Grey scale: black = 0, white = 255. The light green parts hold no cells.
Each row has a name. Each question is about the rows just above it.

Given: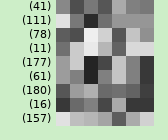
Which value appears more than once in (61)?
[128]
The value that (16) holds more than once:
[56]
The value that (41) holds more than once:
[120]
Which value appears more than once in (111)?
[150]

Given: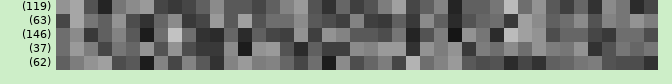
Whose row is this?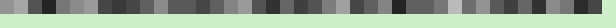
(119)
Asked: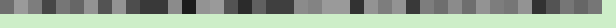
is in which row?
(37)
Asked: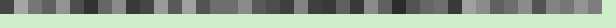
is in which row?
(63)
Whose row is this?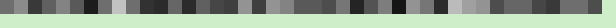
(146)

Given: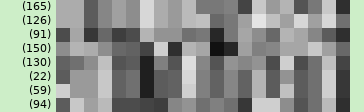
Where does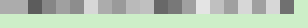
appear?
(126)
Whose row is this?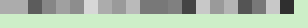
(165)

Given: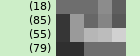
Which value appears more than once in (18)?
[110]
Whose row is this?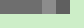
(18)

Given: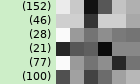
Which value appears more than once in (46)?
[207]
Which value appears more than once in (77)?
[116]

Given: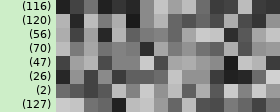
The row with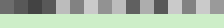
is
(2)
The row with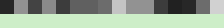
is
(26)
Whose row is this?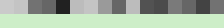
(127)
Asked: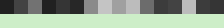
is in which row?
(116)

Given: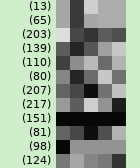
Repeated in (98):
[147]
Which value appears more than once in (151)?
[7]
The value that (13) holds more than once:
[172]
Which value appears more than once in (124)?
[120]
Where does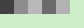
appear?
(110)
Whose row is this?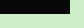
(151)

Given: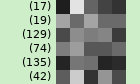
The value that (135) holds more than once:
[36]
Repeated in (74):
[87]
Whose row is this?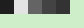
(17)
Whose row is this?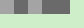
(19)

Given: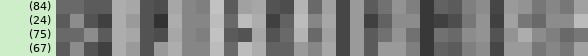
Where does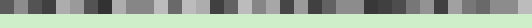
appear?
(24)
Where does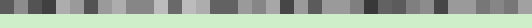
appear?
(67)
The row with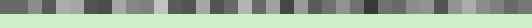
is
(75)

